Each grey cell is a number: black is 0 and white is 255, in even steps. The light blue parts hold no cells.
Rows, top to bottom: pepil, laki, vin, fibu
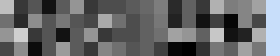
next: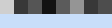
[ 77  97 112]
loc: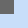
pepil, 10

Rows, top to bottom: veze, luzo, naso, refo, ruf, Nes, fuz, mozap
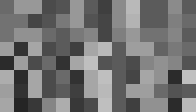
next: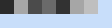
[ 91  69 166]
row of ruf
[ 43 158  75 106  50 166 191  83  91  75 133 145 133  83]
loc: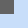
refo, 11
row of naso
[114 145 145 106  91 121 133  69 127 152 114 114 133  91]
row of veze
[106 152 152  75  83 152  91  63 139 185  91  91 139  91]
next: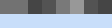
[139 179  91]
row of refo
[158  50 166  75  91  63 166 185  91 158 158  99 121 106]

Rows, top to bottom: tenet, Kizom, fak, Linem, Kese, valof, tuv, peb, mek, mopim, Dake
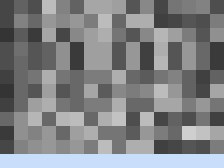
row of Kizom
[ 70 130 104 151 136 151 124 188 104 174 174  64  70  85  78 124]
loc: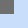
Linem, 1
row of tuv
[ 52 104  85 159  85 104 166  91 136 124 136 188 151  98  70 166]
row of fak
[ 52  91  58 166  70 136 159 174 117  85 136 182 159 124  85 144]
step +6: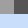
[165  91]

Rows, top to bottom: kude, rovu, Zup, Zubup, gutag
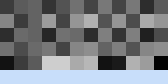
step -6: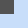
[77]
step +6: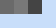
[112 126  74]

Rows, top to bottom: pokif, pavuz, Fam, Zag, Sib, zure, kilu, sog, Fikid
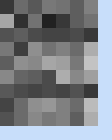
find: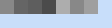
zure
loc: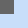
zure, 1
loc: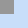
sog, 3
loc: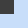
Zag, 1
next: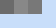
[128  94 173]
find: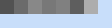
Fikid
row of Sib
[ 94 143 136 166 159 120 195]

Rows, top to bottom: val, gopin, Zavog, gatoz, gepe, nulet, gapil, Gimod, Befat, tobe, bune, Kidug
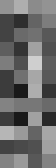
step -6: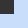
[46]
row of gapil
[ 60  25 174  52]
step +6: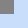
[137]
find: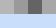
tobe
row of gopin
[ 67  46 100 125]
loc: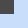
bune, 1

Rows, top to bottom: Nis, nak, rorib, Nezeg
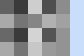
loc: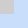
Nis, 2
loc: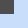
Nis, 3
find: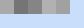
nak
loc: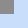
Nis, 4
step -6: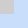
[200]

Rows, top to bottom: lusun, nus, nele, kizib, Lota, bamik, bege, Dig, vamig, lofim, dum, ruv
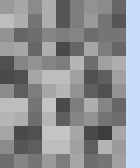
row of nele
[146 102 109 133 125 133 109 117 117]
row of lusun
[154 166 139 174  86 125 146 139 102]
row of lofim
[166  74  80 196 196 166  74  61 166]
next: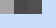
[196 196 166]

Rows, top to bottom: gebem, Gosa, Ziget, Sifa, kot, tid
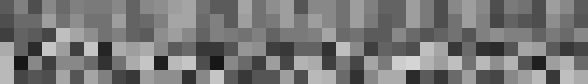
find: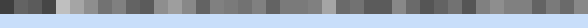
Ziget
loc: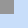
Sifa, 17
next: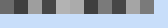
[205 213 179]
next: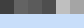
[ 56 106  50]
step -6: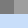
[116 152]
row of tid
[185  70  85  78 165  85 165 128  70  56 158 142 142  50 136 197  91  56
  85  85 158  78 185 179 106  50 136 171 171  43  91  56 106 158  78  70
 136 158 185  56 191 171]

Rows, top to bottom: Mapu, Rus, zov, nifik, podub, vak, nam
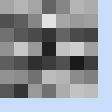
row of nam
[ 87  53 153 113 172 194 188]
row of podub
[94 80 47 60 80 26 60]
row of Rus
[ 80  94 134 226 165 153 159]
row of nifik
[146 200 153  33 194 206 159]

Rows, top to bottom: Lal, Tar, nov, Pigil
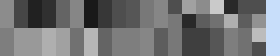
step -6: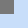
[114]
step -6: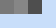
[114 128  72]
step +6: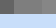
[106 132 132 140]
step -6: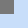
[114]

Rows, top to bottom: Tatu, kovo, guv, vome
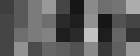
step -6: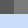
[ 83 117]
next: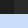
[194  30 102]
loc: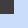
Tatu, 0

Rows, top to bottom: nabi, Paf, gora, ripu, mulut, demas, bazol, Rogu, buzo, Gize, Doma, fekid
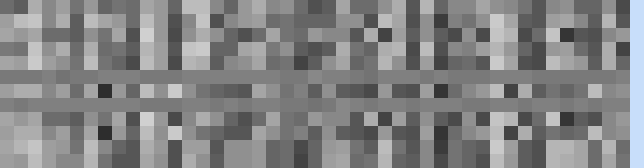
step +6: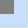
[134]
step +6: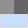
[150 107]

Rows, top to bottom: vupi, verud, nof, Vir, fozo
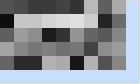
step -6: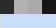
[ 37 172 164  16]
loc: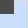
vupi, 1
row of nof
[ 95 156 141  28  51 148 101  89 134]
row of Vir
[164 134 119 127 113 119  67 141 156]

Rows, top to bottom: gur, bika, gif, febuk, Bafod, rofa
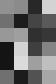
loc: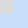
Bafod, 1
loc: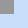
gif, 0
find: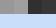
gif
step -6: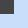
[63]
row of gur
[145 139  40 211]

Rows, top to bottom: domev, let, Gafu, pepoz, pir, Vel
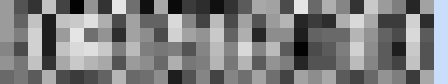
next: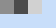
[162 147 201]
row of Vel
[105 119  91 175  75  59  75  99 181 105 111 141  30  83 133  67 133 111
 162 111  67 162 141 168  91  67 105 147 126  59 168]

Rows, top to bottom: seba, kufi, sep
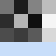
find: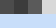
sep
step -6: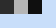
[ 38 175   9]
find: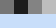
seba
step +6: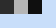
[ 50 187  21]
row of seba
[117  28 131 189]
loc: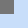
seba, 0
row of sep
[ 76  60  90 216]

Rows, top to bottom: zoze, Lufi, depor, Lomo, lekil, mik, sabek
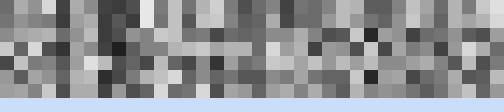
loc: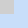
zoze, 15
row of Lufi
[116 146 131 123  60 158 172  60  87  60 231 116 193  87 193 200 131  93
 100 172  72 108 108 152 187 152 116 100 146 200 152 100 179 164 179 215]
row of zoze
[108 172 146 215  66 172 139  66  60  79 231 123 193 116 179 207 123  79
 108 131  66 116 108 131 187 179  93  93 131 193 164 108 179 123 200 223]
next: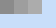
[131  87 187]
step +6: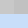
[206 199]
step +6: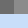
[114 145]
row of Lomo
[200 100 215  79  52 164 139  66  31  93 131 131 179 187 200 164 179 179
 108 215 158 179  66 152 146  79 200  72 164 123 139  66 152 215 172 108]

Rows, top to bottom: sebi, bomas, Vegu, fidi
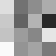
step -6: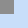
[135]
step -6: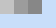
[189 150 129]
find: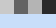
bomas

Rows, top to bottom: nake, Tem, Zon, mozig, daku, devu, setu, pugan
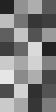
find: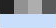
nake
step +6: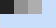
[ 40 152 180]

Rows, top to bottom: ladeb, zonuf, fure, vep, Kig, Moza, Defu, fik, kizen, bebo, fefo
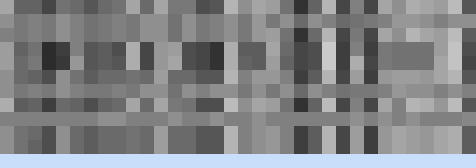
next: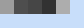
[ 93  93 165]
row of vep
[157  99 114  44  62 128  86  93  78 173  70 151 157  78  70  50 173  93
  93 165 106  70  78 202  62 128  62 120 114 114 114 157 195  78]
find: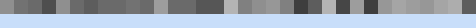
bebo
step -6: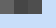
[93 64 72]
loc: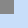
kizen, 33
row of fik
[173  93  99  62 106  99  78  99 106 165 106 165 120 114  78  78 187 143
 165 157 114  50  99 187  70 128  70 165 128 180 173 151 187  86]

